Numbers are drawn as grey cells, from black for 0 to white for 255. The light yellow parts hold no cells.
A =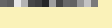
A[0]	102
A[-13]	94
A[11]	152

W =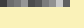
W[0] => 61
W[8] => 201
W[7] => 145
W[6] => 124

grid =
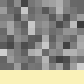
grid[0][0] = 122
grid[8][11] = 114
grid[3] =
[139, 165, 117, 94, 200, 136, 148, 122, 77, 107, 188, 59]
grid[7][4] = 172
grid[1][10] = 117
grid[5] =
[114, 87, 141, 129, 94, 89, 172, 97, 134, 123, 106, 164]
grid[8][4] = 103
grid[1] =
[156, 108, 98, 199, 105, 122, 88, 124, 179, 128, 117, 104]
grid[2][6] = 131
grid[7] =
[206, 143, 122, 97, 172, 184, 106, 144, 133, 178, 178, 159]
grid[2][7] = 91
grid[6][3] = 78
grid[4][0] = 105
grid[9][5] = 115
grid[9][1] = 106
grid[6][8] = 146
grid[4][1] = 165
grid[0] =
[122, 97, 140, 68, 118, 132, 155, 161, 174, 134, 104, 103]
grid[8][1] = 154
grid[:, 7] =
[161, 124, 91, 122, 110, 97, 113, 144, 96, 126]
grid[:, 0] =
[122, 156, 124, 139, 105, 114, 90, 206, 100, 104]
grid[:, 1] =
[97, 108, 126, 165, 165, 87, 72, 143, 154, 106]
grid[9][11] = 206
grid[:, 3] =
[68, 199, 143, 94, 105, 129, 78, 97, 121, 96]
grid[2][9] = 79
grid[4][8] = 120

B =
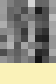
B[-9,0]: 155
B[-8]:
[157, 103, 110, 75, 133, 27, 73, 146]
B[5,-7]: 164
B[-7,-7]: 104
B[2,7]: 186
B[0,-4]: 213
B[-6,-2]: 85
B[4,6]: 49
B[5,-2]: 32
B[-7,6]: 74
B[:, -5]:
[108, 75, 124, 94, 57, 72, 164, 119, 130]
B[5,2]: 117
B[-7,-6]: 78
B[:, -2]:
[103, 73, 74, 85, 49, 32, 74, 49, 75]
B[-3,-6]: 87
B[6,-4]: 127
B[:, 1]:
[125, 103, 104, 126, 142, 164, 179, 114, 130]
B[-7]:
[152, 104, 78, 124, 114, 83, 74, 186]
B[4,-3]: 70
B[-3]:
[146, 179, 87, 164, 127, 108, 74, 148]

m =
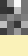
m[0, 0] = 56
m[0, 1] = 151
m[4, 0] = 60
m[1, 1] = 49
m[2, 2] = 114
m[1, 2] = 186
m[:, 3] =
[118, 117, 126, 175, 92]

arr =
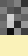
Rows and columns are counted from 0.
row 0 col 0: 93
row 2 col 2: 112
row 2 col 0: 98
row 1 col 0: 129
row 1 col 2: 72
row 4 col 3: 60

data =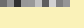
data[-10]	109
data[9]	150
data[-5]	194
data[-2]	127

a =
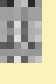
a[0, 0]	79
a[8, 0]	171
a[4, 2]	195
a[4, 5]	179
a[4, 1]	142
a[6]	[93, 87, 143, 180, 80, 142]
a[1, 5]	161
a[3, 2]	219
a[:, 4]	[40, 160, 159, 176, 173, 176, 80, 151, 176]
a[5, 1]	101
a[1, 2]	166
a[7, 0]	151
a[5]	[170, 101, 222, 97, 176, 197]
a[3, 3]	98
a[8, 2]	224

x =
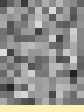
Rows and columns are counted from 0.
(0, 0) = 65
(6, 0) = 129
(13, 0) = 117
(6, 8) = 101
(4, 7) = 156
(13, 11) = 177
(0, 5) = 127
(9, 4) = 84
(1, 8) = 114
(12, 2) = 130
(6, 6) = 162
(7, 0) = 220
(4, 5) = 64
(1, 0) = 112
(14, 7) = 119
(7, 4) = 150
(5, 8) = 67
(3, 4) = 164
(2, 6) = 168
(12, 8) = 186
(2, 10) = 84
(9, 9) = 146
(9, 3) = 180
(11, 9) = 160
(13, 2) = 202
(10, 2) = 105
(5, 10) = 194
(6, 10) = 171
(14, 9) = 122
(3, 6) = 146
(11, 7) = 137
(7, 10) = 170
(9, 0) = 143
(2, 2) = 160
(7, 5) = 149
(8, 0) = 110
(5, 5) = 133
